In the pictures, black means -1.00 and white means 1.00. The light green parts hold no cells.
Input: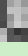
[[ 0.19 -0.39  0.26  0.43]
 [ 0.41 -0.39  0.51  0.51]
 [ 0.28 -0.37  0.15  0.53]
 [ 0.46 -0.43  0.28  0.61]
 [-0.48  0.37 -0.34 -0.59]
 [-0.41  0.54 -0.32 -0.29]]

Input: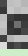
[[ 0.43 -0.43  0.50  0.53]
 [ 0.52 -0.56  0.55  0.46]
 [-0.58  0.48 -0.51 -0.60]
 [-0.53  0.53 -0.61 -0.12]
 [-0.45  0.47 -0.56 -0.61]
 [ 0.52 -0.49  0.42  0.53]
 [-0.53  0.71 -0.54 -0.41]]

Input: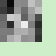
[[ 0.32 -0.45 -0.91  0.10  0.07  0.51]
 [ 0.50 -0.54 -0.73  0.18 -0.14  0.26]
 [-0.40 -0.19  0.60  0.54 -0.24  0.18]
 [-0.67 -0.12 -0.66  0.46  0.85 -0.01]
 [-0.53 -0.03 -0.04  0.35  0.37  0.21]
 [-0.61 -0.07  0.35  0.49  0.13  0.18]]

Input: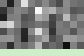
[[-0.16 -0.05 -0.74 -0.03  0.75  0.00 -0.15  0.06 -0.20 -0.41  0.09 -0.10]
 [-0.26 -0.59 -0.17  0.05 -0.02 -0.22  0.94  0.28  0.39  0.01  0.07 -0.33]
 [ 0.07 -0.76 -0.01  0.01 -0.36 -0.27  0.34  0.21 -0.42 -0.20  0.46 -0.11]
 [-0.13  0.52  0.69  0.07 -0.26 -0.19 -0.08 -0.15 -0.49 -0.03 -0.12  0.12]
 [-0.01 -0.39 -0.01 -0.17 -0.70  0.08  0.75  0.12 -0.59 -0.06 -0.06 -0.32]
 [ 0.11  0.15  0.17 -0.11 -0.72 -0.17  0.07  0.29 -0.38 -0.21  0.24  0.22]
 [-0.30 -0.12 -0.64 -0.07 -0.20 -0.02  0.44 -0.31 -0.15 -0.26 -0.88  0.02]]

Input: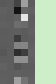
[[-0.28 -0.30 -0.28 -0.46  0.25]
 [-0.24 -0.25 -0.27 -0.85 -0.21]
 [-0.28 -0.26 -0.28 -0.25  0.79]
 [-0.26 -0.25 -0.26 -0.14 -0.16]
 [-0.25 -0.28 -0.27 -0.26 -0.28]
 [-0.27 -0.27 -0.27 -0.53 -0.29]
 [-0.25 -0.28 -0.27  0.03  0.04]
 [-0.22 -0.32 -0.27 -0.65 -0.52]
 [-0.25 -0.27 -0.27  0.13  0.14]
 [-0.28 -0.23 -0.27 -0.33 -0.28]
 [-0.26 -0.26 -0.26 -0.25 -0.26]
 [-0.24 -0.25 -0.26  0.25 -0.10]]

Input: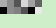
[[-0.22  0.35  0.08 -0.34  0.69  0.26]
 [ 0.83 -0.97  0.09  0.00 -0.36 -0.96]]
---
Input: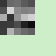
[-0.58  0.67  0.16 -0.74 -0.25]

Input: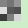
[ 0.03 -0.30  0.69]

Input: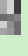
[0.35 0.67 0.04]

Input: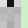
[0.75 0.44 0.49]

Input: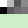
[ 0.98 -0.30]

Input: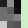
[-0.77 -0.27  0.03]

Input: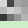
[0.68 0.64 0.18]
